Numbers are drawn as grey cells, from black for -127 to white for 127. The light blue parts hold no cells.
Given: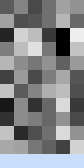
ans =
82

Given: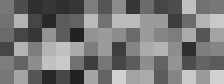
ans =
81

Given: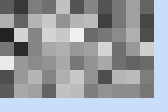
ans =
-8

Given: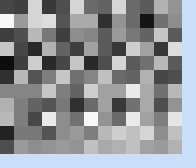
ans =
49

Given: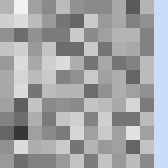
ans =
10

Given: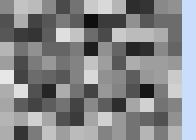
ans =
53

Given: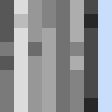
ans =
-88

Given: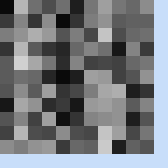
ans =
-43
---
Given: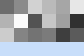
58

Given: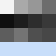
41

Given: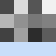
91

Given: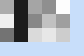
37

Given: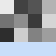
-61

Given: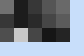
-72

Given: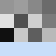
29
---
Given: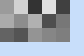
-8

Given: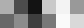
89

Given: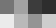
77

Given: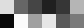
-5

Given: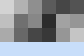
22

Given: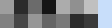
-69

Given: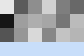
59

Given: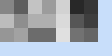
-65
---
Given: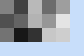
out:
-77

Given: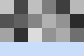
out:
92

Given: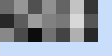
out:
-115

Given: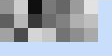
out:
85

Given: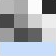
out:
-30

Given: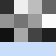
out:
-60
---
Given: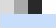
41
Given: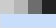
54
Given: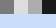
93
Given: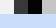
-71
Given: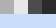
103
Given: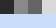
9
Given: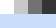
72
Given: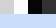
124
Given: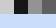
-105
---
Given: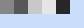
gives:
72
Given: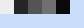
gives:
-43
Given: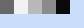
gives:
57
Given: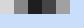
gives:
-97
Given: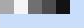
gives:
-15
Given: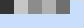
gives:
12
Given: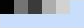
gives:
-69
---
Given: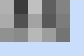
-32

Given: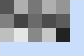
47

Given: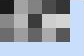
-52

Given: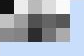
93

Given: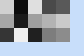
-53

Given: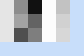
124

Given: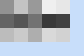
111

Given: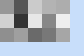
51

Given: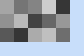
77

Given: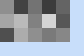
-67
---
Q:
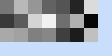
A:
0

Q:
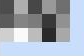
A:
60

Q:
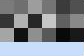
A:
15

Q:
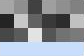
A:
99

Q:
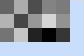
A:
-93

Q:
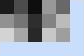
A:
-87

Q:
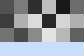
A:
10

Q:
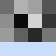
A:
-87

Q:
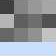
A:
17
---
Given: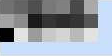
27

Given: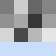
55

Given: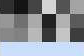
56

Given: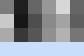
-41

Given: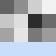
-7

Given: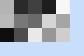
105

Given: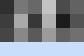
-37

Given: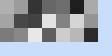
104

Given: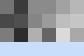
48
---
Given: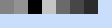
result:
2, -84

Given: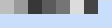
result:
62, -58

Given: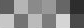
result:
-33, -53

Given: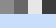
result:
11, -67

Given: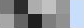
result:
-7, 17

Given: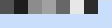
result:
-46, -83

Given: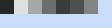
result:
-88, 4

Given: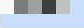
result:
120, 65
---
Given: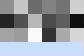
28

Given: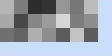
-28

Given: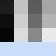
91

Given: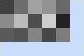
-44

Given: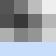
2

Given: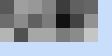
-46

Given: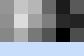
46
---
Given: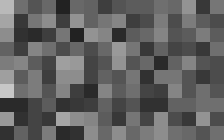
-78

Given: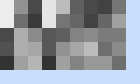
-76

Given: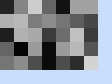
-10

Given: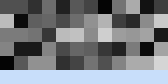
-123

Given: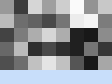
-48

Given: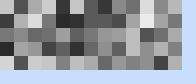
84
